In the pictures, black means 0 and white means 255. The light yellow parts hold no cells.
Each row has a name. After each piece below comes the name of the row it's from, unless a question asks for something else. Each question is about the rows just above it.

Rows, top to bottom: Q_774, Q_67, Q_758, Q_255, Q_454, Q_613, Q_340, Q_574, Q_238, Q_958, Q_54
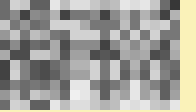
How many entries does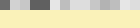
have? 14
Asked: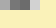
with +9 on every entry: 179 128 117 219
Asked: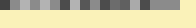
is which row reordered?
Q_454
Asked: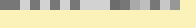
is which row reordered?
Q_255

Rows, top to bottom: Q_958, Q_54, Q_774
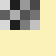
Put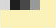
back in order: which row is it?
Q_958
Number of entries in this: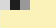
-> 3

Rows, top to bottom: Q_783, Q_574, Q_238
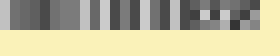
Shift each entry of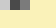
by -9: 194 65 114
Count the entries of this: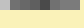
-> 8

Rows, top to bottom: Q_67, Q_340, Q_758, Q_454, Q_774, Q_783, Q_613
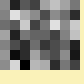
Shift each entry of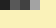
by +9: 42 97 74 172
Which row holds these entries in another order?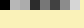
Q_613
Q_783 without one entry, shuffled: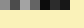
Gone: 151
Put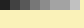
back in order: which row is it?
Q_67
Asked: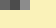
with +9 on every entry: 109 85 149
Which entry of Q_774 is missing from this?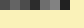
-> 54

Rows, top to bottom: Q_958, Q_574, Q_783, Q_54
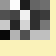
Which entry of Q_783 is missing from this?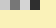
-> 37
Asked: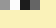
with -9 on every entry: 141 243 19 92

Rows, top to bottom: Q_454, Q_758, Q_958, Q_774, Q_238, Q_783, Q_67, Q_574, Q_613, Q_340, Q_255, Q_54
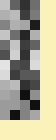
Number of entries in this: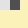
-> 2
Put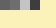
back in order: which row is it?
Q_238
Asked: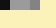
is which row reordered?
Q_255
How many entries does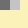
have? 2
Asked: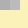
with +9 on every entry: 185 196
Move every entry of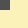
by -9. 71
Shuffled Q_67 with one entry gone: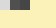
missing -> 227

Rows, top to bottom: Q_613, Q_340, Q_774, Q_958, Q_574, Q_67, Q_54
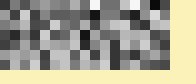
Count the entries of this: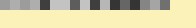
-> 17
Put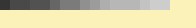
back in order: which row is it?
Q_54
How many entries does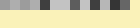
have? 13
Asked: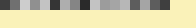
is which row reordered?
Q_574

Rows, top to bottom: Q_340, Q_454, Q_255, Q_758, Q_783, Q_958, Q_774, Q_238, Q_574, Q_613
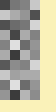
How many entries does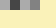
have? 4
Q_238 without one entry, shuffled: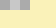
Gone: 161
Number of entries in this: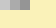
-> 3
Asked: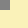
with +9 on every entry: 139

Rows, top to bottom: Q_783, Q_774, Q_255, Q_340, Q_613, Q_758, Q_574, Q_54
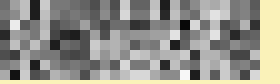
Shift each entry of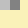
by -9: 182 121
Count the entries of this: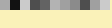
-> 11
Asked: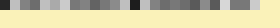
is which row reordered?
Q_574
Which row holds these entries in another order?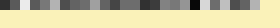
Q_255
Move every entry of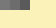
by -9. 111 100 81
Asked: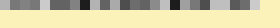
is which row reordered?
Q_783

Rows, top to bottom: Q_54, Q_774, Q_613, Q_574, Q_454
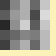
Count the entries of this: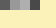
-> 4
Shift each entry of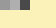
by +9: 162 184 82

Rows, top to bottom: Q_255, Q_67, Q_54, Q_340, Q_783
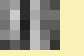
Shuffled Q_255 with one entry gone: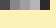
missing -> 104
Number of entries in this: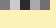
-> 5
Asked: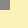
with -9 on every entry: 127
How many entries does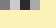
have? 4
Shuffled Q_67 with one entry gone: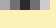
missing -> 124
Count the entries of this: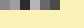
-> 6
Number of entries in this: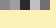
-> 5

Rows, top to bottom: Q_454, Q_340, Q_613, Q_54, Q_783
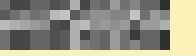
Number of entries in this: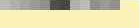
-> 12
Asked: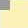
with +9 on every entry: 163
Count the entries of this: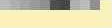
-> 10
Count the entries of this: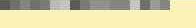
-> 17

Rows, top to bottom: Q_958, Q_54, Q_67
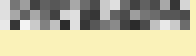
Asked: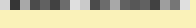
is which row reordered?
Q_958
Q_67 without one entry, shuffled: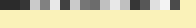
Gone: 138
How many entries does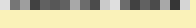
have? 19
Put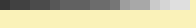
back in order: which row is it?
Q_958
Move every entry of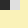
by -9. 34 214

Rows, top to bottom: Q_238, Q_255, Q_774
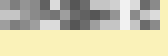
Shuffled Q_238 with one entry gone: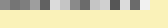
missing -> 148
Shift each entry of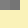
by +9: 135 126
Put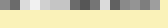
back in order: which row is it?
Q_238
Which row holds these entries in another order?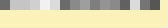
Q_238
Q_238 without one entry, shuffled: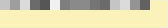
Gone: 208

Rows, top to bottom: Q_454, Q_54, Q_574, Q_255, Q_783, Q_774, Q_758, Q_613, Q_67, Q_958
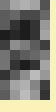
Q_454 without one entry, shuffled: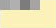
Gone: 83
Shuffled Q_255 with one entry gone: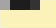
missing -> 39
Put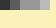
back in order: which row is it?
Q_958

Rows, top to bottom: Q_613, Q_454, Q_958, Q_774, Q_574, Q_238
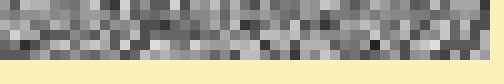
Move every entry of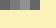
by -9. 93 114 135 93
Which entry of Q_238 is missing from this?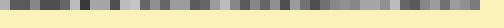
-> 67
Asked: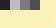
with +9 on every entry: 44 197 132 88
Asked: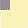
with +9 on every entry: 153

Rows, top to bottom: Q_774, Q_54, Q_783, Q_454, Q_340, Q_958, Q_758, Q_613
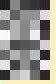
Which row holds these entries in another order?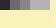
Q_783
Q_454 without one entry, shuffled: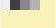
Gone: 248
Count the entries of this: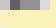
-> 5
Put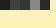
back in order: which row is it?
Q_774
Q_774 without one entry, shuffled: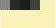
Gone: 53
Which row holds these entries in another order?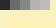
Q_958

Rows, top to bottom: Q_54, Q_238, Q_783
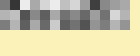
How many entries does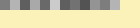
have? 12
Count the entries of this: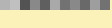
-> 11
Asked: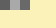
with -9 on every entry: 86 160 96
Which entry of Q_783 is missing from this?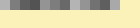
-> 203

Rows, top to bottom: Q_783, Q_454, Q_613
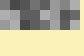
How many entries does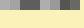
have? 8
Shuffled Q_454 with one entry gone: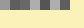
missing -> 163
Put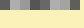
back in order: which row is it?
Q_454
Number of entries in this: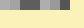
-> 7
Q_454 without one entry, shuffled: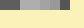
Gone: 104

